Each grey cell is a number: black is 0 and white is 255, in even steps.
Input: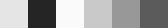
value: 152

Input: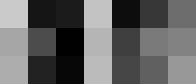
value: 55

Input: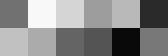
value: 185

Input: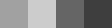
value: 101

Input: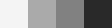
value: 129

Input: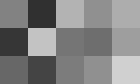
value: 144

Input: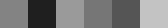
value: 85
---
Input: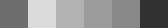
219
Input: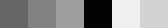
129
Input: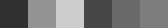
147
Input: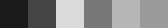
69
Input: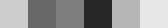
104
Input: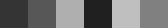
87
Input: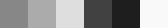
171
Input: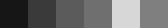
58
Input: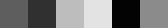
48
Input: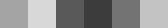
216
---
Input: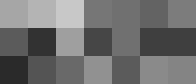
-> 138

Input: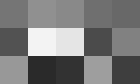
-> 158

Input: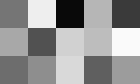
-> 95

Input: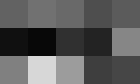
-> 62

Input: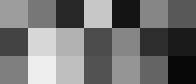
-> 100

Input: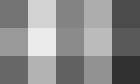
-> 146

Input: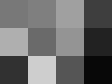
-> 85
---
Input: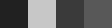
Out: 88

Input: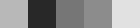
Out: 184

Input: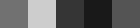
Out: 113

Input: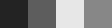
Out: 135

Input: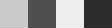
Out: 202

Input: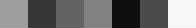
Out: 158

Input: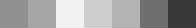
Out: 206

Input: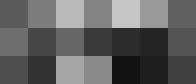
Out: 185
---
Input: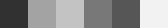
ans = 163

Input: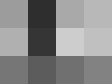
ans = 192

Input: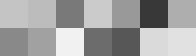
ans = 241

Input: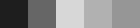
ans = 30

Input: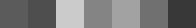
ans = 203

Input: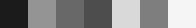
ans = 104

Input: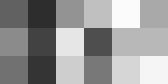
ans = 52
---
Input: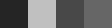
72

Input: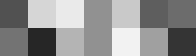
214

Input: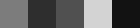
80

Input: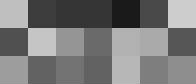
191

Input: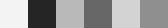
185

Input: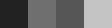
86
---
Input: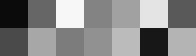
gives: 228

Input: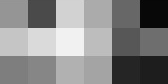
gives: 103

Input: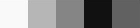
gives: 17

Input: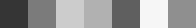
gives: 246

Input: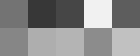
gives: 241

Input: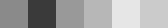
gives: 230
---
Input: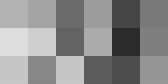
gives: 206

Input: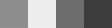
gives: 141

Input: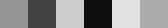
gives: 204

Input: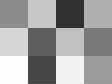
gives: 242

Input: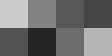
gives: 181

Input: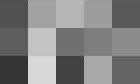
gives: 195
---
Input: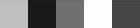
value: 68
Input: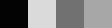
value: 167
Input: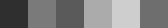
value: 110
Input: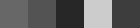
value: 61
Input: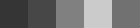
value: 113
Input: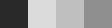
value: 143
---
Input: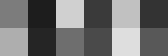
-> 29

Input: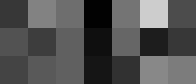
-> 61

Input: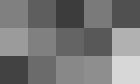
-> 128

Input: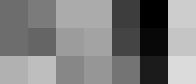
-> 101

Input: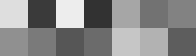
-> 58

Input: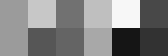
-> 199

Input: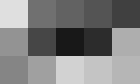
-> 70
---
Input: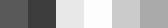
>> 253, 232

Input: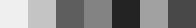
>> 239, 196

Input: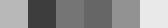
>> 233, 184

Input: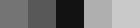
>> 201, 175

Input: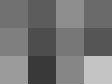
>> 196, 155

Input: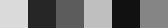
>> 218, 191
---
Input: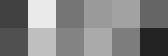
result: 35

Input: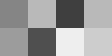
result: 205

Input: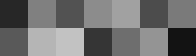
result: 19

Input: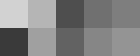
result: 148

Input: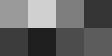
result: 92

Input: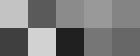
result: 103

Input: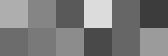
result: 155

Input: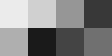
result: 112
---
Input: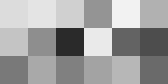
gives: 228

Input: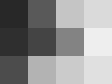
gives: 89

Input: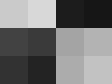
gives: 216

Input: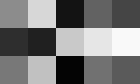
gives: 215

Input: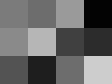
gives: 109

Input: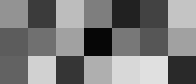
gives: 59

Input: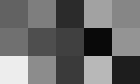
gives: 126

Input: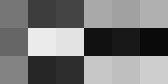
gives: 61

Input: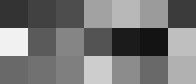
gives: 65
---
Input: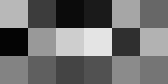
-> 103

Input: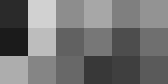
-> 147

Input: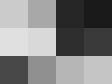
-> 26

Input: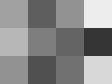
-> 237

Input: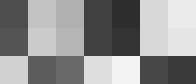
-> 235

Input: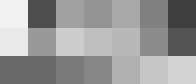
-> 63

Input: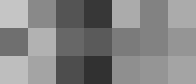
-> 171

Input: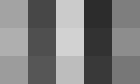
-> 126

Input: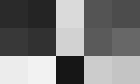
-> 76

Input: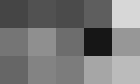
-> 215
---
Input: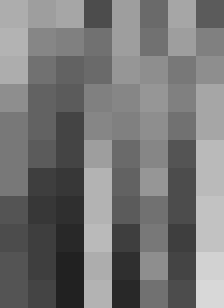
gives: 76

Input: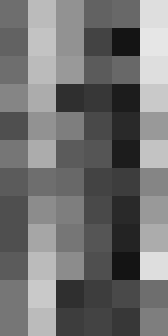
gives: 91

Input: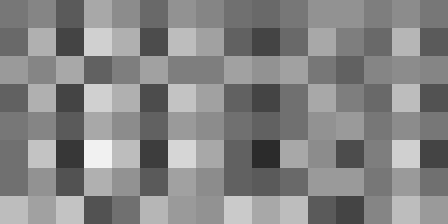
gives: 112

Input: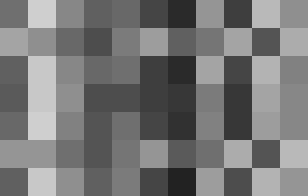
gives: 104

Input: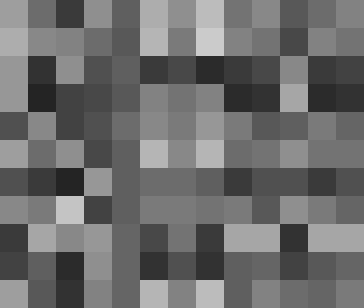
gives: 58
